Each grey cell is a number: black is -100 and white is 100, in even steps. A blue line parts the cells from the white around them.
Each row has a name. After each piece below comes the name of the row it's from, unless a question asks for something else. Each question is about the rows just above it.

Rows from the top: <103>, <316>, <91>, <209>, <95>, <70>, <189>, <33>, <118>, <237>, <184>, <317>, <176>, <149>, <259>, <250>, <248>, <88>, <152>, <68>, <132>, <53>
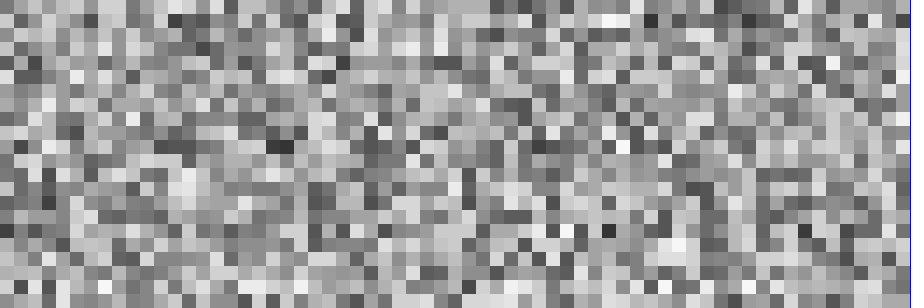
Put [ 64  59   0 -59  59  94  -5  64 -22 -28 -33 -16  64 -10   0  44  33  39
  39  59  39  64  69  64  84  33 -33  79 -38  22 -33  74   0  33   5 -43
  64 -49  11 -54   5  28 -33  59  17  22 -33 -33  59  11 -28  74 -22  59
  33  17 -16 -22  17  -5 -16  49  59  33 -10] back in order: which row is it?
<248>
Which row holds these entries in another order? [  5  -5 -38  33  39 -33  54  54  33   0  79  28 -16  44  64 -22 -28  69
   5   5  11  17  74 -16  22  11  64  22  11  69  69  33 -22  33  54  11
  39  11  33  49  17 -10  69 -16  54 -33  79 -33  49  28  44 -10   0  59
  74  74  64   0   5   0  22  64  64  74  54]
<152>
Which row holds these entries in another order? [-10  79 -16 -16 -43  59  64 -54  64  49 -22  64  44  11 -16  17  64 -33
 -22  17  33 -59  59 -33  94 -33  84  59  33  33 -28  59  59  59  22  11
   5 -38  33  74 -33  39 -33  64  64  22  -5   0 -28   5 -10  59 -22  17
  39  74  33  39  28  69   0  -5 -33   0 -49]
<248>
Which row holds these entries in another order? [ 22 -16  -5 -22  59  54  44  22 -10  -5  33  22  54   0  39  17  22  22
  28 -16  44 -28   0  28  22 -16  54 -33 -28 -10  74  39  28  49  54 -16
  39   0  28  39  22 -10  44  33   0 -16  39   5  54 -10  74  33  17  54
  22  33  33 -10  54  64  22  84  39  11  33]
<33>

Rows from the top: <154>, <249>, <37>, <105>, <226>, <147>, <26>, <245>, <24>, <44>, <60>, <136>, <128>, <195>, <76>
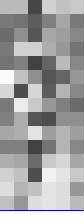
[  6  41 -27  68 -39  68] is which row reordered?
<26>
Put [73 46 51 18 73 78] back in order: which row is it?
<76>
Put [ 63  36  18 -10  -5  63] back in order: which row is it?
<105>
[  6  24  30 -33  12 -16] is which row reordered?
<37>

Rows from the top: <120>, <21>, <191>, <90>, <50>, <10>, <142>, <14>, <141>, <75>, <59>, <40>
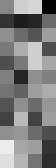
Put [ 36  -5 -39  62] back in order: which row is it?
<90>
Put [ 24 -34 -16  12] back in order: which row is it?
<191>
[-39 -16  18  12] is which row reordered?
<75>
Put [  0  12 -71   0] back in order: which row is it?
<10>
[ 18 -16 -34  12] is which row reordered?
<14>

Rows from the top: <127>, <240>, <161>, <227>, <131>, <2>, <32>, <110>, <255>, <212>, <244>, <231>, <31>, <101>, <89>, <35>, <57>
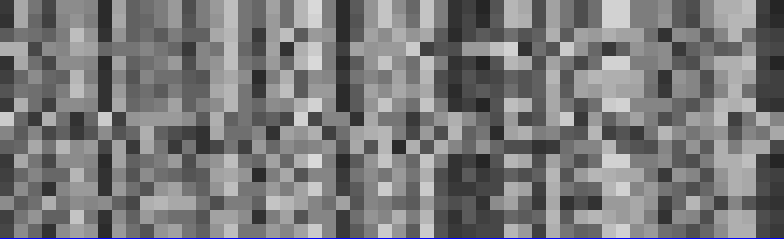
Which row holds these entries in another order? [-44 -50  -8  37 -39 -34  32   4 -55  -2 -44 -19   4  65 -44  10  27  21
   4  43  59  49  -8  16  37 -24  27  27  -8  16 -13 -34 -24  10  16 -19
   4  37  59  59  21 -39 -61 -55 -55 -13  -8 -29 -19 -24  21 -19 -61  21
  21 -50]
<255>
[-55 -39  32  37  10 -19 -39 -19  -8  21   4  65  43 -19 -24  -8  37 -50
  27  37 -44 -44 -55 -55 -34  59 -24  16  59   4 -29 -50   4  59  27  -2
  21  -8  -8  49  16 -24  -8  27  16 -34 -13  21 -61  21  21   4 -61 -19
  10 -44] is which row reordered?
<101>
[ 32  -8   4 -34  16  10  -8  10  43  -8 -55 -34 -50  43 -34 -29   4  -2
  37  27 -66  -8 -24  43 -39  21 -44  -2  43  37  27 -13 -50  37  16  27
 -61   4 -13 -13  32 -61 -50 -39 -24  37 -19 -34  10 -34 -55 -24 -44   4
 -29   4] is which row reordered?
<212>
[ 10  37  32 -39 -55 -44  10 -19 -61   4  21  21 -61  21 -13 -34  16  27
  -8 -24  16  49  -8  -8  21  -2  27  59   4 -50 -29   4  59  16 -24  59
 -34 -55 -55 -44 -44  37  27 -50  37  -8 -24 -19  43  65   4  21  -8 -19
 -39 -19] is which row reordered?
<101>
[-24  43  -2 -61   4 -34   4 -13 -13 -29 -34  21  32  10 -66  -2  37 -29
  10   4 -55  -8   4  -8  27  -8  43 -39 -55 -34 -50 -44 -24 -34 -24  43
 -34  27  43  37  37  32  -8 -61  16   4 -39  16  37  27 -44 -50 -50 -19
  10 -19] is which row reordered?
<2>
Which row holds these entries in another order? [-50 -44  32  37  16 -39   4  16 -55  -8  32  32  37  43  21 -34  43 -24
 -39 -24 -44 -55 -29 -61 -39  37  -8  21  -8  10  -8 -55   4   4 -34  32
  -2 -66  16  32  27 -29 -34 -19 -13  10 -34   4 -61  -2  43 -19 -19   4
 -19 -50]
<31>

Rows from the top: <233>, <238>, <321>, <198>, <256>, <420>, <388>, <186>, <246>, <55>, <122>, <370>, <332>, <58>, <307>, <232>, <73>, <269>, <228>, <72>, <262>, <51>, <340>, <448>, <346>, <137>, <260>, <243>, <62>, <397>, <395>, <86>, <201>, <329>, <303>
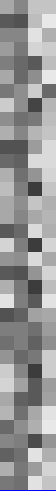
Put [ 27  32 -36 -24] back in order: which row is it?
<340>
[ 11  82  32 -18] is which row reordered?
<420>
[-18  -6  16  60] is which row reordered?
<137>

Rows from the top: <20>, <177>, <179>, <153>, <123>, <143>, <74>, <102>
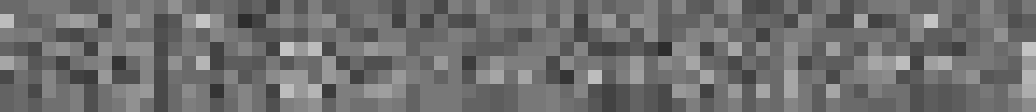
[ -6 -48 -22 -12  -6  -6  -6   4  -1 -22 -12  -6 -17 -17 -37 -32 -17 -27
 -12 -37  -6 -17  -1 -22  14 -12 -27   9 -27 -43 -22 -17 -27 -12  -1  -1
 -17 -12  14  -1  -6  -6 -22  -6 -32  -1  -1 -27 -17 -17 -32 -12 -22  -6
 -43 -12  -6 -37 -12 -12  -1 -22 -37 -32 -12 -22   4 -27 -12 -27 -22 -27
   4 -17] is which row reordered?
<102>
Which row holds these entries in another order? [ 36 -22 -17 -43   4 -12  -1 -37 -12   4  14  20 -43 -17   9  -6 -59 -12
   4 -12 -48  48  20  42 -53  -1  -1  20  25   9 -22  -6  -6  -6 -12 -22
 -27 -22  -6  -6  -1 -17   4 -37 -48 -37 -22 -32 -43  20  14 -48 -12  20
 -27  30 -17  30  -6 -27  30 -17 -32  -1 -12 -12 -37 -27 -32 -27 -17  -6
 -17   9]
<74>
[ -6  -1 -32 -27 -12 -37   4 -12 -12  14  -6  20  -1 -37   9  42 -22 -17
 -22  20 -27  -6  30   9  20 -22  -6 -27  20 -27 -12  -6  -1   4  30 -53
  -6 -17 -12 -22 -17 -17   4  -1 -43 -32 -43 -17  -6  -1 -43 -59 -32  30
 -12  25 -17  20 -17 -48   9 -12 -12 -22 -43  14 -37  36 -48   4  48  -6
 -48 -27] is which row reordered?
<123>
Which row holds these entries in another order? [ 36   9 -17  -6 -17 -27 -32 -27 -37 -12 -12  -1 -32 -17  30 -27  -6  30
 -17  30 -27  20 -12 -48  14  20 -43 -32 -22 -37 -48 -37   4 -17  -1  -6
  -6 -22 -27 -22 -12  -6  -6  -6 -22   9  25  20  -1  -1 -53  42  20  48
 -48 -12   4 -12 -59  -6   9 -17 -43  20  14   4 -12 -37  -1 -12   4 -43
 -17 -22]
<74>
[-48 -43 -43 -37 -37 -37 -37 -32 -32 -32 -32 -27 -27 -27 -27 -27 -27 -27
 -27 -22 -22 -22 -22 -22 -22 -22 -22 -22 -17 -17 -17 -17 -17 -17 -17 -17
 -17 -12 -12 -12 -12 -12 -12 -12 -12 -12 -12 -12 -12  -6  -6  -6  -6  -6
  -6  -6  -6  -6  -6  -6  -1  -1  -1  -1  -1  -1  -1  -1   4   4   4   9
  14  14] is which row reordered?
<102>
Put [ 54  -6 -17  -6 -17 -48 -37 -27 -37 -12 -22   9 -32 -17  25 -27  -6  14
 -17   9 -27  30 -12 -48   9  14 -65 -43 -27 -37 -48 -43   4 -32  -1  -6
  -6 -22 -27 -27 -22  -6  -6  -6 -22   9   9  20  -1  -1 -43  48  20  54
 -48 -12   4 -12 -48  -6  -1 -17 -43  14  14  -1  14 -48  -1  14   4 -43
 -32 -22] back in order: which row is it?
<153>

